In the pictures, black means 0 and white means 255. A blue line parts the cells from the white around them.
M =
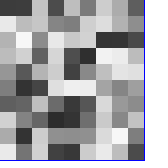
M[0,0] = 60
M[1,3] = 133
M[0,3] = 76
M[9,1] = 116
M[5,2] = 69
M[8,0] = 171
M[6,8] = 140
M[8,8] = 126
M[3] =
[188, 209, 97, 214, 78, 47, 242, 236, 188]
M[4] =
[150, 88, 180, 205, 65, 137, 191, 228, 224]
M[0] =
[60, 61, 195, 76, 190, 122, 205, 172, 94]
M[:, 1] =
[61, 188, 247, 209, 88, 51, 100, 131, 51, 116]
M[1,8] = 142
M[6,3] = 107
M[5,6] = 164
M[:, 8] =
[94, 142, 73, 188, 224, 159, 140, 194, 126, 75]
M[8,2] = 205
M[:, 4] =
[190, 126, 200, 78, 65, 239, 57, 52, 142, 56]
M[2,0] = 179
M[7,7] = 136
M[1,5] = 207
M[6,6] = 217
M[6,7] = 153

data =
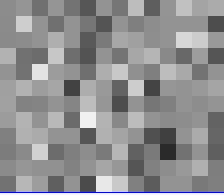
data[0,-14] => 140
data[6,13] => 148
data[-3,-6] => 97
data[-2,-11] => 145
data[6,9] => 118
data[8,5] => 85
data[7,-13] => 179
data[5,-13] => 178
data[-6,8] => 147
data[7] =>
[156, 179, 147, 185, 107, 240, 179, 136, 188, 147, 139, 141, 147, 99]
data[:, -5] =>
[94, 141, 142, 181, 127, 68, 118, 147, 80, 122, 129, 92]
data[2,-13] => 140
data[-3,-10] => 127
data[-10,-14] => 138
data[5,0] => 160
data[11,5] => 75
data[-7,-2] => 153
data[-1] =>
[114, 183, 157, 95, 147, 75, 232, 201, 128, 92, 147, 147, 121, 127]
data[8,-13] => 177
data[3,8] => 167
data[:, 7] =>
[118, 147, 167, 116, 200, 99, 77, 136, 164, 182, 151, 201]
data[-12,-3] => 193
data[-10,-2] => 204
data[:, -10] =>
[115, 147, 147, 110, 147, 66, 133, 107, 147, 127, 130, 147]
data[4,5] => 111
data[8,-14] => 128
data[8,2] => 171
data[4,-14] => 147
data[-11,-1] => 77
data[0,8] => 189
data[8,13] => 102
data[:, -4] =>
[148, 147, 147, 137, 189, 150, 128, 139, 64, 42, 141, 147]
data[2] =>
[138, 140, 147, 175, 147, 89, 122, 167, 160, 142, 147, 215, 204, 153]

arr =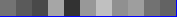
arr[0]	115
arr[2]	73
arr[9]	114
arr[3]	166

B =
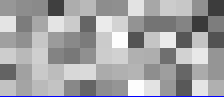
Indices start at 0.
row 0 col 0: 151
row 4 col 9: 142
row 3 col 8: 176
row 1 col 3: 228
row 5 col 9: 227
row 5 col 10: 152
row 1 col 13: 125
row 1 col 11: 132
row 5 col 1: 164
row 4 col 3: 188
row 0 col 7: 143
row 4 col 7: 176
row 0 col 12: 144
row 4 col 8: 180
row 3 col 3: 131
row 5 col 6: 142
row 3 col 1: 185
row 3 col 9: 174
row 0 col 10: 204
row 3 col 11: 210
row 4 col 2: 201
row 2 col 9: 197
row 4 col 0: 99
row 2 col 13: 82

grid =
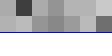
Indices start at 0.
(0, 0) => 171
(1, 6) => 111
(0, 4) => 180
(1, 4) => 155
